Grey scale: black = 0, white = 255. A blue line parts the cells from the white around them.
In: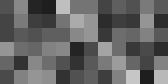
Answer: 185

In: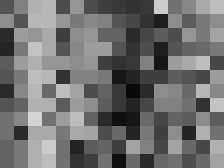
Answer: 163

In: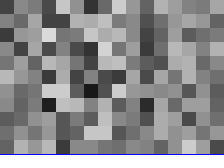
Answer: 74

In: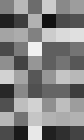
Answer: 67

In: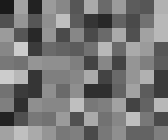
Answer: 127

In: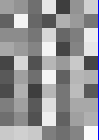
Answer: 250

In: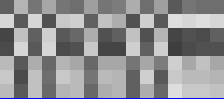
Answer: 193
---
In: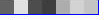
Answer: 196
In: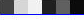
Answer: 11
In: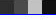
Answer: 17
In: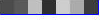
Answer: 61
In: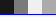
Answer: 171
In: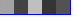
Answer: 82
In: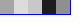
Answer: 143
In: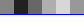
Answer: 152
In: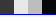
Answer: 8
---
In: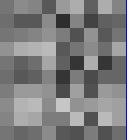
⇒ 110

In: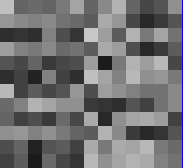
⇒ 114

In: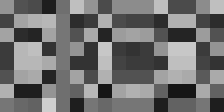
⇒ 30

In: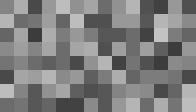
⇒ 189

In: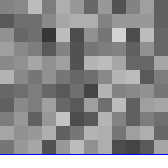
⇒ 166

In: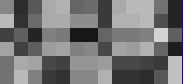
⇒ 192
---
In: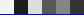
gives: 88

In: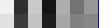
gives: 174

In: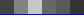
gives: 103

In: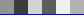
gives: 93

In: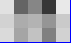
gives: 134

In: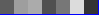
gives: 119

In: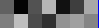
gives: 17

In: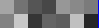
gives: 151
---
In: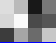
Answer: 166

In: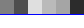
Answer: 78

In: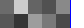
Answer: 53

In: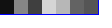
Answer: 134

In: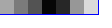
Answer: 123

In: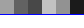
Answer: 98

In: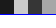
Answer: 202

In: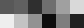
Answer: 195

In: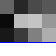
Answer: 59

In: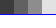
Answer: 97
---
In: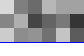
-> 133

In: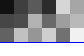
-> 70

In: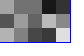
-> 84

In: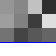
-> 158

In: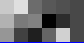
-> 178

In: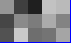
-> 70

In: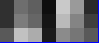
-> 48

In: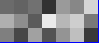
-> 175

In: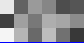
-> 63
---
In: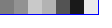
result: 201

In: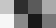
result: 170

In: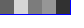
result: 98

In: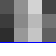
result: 115

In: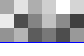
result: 181

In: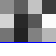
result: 251

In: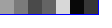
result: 74

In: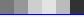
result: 151

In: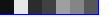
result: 44

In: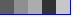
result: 92
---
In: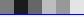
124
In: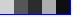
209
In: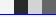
244
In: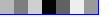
184
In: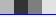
183
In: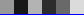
152
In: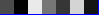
75
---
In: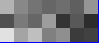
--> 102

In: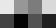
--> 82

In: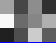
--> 134

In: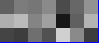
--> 132

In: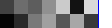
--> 121

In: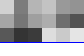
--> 159

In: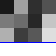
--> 39

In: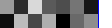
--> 71
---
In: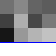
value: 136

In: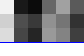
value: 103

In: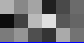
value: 32

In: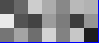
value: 136

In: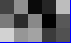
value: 10

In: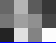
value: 180
